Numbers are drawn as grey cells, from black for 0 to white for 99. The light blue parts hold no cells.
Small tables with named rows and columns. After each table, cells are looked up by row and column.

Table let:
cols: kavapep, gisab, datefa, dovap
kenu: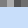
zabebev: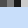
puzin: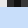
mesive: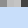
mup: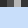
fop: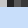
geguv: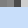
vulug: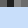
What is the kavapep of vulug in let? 38
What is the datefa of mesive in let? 76
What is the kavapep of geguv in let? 49
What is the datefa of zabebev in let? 10
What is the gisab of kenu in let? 67
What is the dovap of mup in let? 21
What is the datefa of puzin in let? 7
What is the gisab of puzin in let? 17
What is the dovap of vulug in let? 42
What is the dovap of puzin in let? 22
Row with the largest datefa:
mesive

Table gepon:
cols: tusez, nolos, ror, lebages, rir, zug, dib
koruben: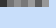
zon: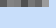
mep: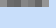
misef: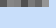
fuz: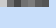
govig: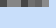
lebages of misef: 31
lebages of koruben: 47
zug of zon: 40
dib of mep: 58
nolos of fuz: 43
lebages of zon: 31
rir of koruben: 60
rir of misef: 47
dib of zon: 60
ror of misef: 50
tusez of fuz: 79
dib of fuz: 33
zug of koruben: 36
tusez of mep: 56
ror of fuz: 28
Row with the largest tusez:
fuz

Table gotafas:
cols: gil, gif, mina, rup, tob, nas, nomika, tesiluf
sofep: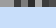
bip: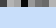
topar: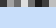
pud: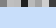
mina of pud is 73
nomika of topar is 24
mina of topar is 42
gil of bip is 26
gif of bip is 70
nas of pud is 63
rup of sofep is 48
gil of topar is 21
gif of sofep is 61
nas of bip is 45
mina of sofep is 24
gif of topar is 63
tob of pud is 72
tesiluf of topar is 74
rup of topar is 86
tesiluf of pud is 24
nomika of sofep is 23
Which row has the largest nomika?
pud

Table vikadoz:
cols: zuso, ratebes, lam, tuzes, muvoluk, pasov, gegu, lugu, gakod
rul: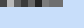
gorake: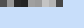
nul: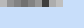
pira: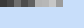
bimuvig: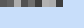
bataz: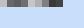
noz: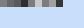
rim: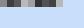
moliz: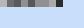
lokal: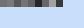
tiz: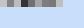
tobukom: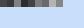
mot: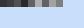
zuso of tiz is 76
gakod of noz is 21
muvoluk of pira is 38
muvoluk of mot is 38
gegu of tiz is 49
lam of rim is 34
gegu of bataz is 49
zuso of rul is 27
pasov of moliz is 56
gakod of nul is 74
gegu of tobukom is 41
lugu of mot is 63
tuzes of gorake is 14

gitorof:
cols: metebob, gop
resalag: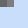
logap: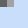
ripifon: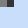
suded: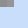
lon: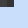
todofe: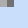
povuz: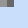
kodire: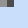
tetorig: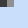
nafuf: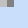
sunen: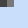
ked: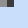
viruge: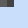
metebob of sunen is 26
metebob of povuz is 58
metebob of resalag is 40
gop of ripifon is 20
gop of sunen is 47
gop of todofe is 44
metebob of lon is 25
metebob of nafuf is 75
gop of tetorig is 56
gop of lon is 20
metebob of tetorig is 23
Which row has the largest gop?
logap

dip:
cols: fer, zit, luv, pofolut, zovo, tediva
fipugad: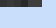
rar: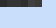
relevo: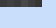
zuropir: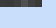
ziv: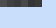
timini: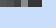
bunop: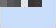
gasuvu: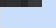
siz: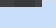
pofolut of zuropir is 31
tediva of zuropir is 22
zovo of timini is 21
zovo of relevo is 24
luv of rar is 20
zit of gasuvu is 19
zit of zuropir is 22
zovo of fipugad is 24
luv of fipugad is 20
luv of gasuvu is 19

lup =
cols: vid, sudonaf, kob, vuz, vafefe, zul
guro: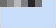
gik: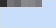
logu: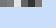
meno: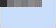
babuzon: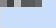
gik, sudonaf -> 45
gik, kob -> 41
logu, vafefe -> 20
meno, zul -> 51
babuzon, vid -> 52
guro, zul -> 45
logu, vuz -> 39
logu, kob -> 88

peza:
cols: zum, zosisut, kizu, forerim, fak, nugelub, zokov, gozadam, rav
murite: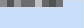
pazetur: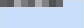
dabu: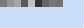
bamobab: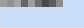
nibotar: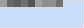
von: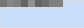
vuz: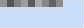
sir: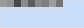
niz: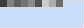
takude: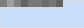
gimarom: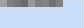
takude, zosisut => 62
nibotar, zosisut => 40
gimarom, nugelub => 49
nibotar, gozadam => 56
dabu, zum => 47
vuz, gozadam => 38
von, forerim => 39

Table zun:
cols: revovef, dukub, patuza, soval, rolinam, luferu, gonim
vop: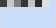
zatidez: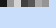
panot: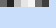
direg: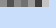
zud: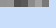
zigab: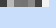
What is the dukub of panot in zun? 14
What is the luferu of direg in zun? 24
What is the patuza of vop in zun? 48
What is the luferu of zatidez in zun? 66
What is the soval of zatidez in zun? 25
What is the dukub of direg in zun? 32
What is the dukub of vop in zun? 77
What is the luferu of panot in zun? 44
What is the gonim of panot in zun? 24
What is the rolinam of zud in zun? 54
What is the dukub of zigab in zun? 72
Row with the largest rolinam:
panot

